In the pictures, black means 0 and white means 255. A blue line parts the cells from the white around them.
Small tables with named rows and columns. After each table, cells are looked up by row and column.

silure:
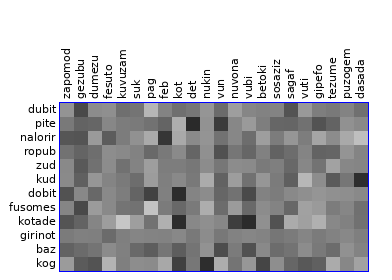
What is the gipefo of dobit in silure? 149
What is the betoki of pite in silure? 126
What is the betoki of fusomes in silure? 140
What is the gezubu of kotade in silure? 99
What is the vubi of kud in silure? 113
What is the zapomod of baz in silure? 98
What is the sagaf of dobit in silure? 137

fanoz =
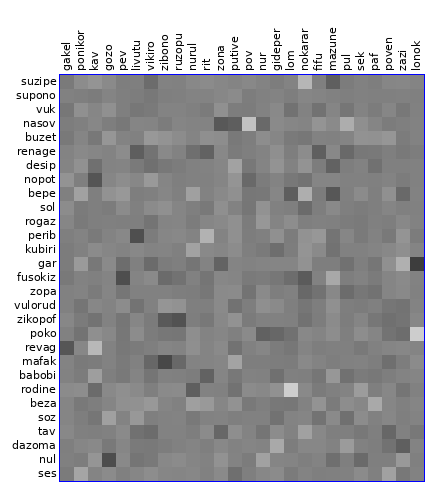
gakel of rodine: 139
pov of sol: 118
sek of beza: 135
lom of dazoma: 125
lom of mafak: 124
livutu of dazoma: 122
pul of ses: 129
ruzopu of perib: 136
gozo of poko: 136
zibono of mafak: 72
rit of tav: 139
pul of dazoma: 155
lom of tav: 130
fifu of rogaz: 129
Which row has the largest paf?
beza

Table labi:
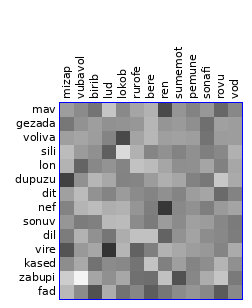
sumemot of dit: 132
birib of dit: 146
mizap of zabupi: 205
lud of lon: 147
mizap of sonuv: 150
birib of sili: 144
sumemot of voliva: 161
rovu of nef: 154
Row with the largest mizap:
zabupi

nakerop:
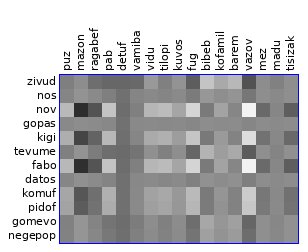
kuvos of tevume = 142
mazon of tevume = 147
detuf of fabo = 109
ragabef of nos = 138
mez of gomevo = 143
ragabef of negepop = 135
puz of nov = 185
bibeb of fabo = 122
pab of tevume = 110
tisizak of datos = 141
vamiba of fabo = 128
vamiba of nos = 133
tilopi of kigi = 176
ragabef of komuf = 111

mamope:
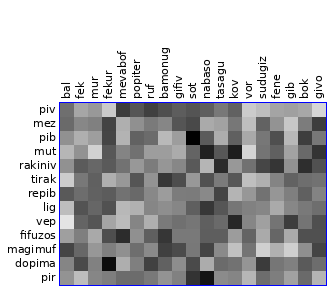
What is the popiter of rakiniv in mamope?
152
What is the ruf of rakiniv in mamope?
124
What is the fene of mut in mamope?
96
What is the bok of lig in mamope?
121
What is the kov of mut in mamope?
29
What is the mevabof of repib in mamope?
114
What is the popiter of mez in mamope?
144
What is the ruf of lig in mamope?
134
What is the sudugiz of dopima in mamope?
59
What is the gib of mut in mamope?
162

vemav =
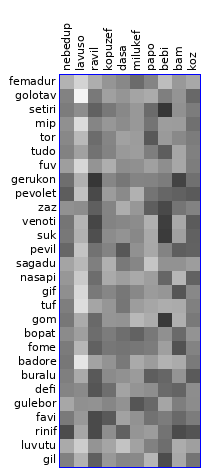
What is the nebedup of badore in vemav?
119
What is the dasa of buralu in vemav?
145
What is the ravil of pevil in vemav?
114
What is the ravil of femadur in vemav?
174
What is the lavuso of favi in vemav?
152
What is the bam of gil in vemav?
168
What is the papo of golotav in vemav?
171
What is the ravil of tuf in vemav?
165
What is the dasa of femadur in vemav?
136
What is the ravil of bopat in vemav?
109
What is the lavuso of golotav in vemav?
244
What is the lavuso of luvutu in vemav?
205
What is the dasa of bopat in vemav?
110
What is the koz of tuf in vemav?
128
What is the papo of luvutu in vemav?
129
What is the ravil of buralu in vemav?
89
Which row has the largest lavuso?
golotav

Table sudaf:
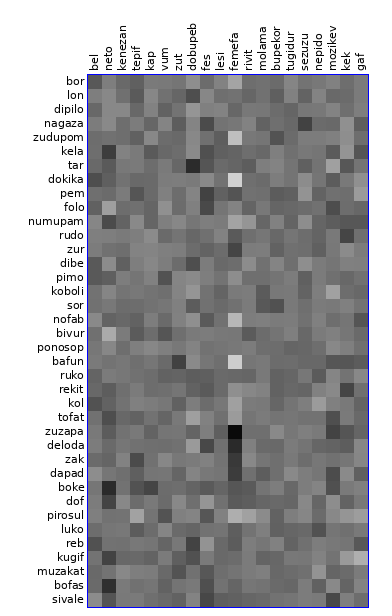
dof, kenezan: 136
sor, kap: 114
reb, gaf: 88
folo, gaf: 103
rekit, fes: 90
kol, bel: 82

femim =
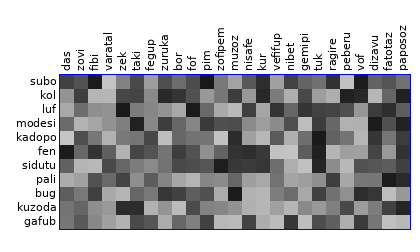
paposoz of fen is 50
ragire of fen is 181
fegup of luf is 134
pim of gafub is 65
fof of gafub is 128
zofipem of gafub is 183
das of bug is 94
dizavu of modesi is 27
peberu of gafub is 174
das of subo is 65
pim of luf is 105
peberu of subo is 194
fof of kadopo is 115
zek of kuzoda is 44
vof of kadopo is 182
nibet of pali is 164
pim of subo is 24
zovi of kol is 62
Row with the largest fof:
pali

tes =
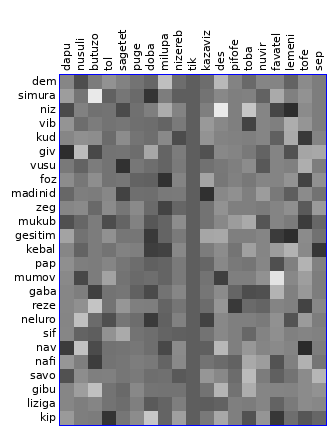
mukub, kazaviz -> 115
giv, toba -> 121
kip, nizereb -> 159
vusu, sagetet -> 49
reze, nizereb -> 117
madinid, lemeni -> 94

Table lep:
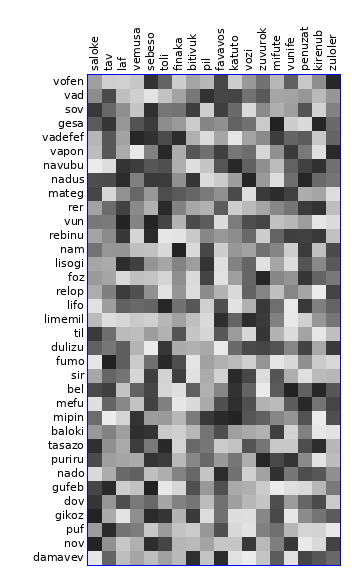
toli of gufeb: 231
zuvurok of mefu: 178
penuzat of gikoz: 140
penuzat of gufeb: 217
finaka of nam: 35
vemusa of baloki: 47

